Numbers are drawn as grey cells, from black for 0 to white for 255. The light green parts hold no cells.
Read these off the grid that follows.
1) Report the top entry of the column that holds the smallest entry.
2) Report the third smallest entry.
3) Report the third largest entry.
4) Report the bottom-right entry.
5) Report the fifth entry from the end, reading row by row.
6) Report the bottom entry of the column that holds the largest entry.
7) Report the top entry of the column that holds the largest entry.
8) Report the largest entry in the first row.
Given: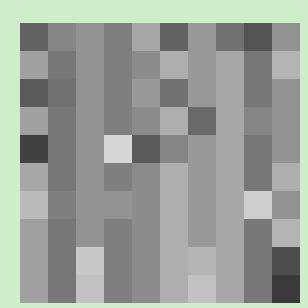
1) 147
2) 77
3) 200
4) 58
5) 174
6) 127
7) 127
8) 167
